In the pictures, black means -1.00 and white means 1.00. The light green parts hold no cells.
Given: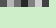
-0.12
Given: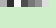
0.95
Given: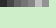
-0.21
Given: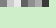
0.83
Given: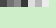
0.10
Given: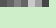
0.02
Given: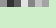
-0.27
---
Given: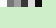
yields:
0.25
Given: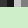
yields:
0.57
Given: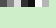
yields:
0.75
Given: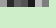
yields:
-0.23
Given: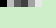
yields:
-0.26
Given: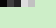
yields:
-0.72
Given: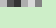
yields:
-0.59
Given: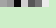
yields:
-0.93
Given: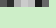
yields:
0.36
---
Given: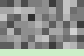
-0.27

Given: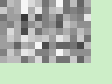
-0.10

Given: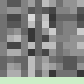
0.02

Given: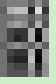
-0.11

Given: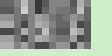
-0.20

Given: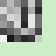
0.11
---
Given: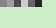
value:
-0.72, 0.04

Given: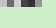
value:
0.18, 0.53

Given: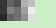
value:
0.50, -0.68

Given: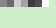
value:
0.99, 0.04

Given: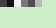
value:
0.44, -0.49

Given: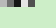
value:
-0.37, 0.45
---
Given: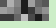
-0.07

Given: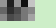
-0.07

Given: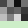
-0.21

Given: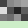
-0.72

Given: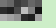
0.01

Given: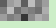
-0.13

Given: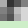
0.48
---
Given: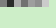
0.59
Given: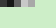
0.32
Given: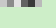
0.46
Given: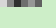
-0.25
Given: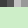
0.20
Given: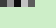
-0.27
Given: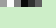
-0.25
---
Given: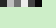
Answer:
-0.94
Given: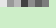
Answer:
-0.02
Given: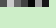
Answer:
-0.82
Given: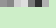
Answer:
0.39
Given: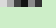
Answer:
-0.61
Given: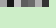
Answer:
-0.59
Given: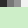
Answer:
0.90
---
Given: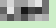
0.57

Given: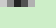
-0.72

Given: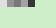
-0.05

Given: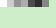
-0.40

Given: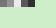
0.84

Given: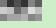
-0.60

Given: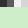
-0.27

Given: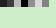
0.13

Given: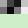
-0.48
